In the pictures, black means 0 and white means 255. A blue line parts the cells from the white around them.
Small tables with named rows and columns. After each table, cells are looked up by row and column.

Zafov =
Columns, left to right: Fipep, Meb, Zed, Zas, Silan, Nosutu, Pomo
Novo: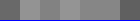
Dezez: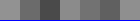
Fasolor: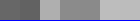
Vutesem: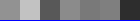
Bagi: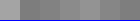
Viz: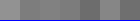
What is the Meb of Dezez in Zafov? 107
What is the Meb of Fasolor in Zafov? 98
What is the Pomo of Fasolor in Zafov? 188
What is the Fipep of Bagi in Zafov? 164
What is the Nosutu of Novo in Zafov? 134
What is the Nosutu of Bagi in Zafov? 134
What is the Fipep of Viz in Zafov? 146
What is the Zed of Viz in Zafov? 129
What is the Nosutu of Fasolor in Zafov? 189
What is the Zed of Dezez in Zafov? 74
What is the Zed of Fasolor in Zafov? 175
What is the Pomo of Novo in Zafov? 96
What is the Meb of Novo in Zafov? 147
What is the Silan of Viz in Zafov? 109
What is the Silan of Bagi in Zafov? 147

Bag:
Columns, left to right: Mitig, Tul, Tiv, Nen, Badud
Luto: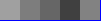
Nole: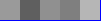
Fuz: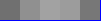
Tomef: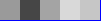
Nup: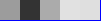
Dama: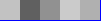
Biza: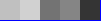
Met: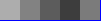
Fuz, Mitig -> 112
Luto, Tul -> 125
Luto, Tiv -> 102
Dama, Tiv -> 145
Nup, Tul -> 51
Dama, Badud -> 176
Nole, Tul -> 95
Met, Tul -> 130

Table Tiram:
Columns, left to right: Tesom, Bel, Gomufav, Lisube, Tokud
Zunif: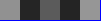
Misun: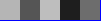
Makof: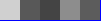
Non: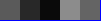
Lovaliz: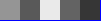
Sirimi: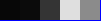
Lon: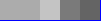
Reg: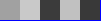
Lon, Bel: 171
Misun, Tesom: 181
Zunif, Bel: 37
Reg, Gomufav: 59
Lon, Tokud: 100
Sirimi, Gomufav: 52
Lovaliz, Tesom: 149
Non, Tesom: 90
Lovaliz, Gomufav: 234
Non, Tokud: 100
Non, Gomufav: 10
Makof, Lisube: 141
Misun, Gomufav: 190
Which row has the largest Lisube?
Sirimi

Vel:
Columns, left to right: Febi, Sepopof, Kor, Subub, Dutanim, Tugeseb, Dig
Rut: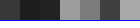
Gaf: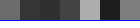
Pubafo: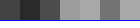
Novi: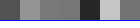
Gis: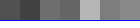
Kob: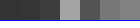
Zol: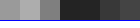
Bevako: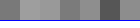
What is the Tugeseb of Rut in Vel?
63
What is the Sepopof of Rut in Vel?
30
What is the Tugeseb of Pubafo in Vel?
115
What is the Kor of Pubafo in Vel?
76
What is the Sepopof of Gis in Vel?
66
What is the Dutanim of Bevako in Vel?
142
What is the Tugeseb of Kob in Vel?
120
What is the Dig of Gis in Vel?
137
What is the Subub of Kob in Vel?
164
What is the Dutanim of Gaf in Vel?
174
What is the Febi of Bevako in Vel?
121
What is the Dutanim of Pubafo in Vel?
169
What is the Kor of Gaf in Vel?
48
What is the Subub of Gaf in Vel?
67
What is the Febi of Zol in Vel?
154
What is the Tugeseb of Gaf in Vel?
29
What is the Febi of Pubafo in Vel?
67
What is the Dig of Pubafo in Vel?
169
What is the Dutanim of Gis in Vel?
182

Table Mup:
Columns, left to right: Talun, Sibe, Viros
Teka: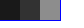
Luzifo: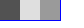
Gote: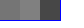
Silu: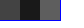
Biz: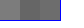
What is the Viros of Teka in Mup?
141
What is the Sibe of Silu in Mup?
25
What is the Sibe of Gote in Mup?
128
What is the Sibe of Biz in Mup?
102
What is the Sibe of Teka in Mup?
50
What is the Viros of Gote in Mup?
71
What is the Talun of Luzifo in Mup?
82
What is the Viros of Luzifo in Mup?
154
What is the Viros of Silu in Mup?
94
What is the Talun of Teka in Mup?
25
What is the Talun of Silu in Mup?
67
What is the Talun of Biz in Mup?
124
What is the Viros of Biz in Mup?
109
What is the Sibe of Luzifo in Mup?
223
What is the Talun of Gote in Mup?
117
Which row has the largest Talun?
Biz

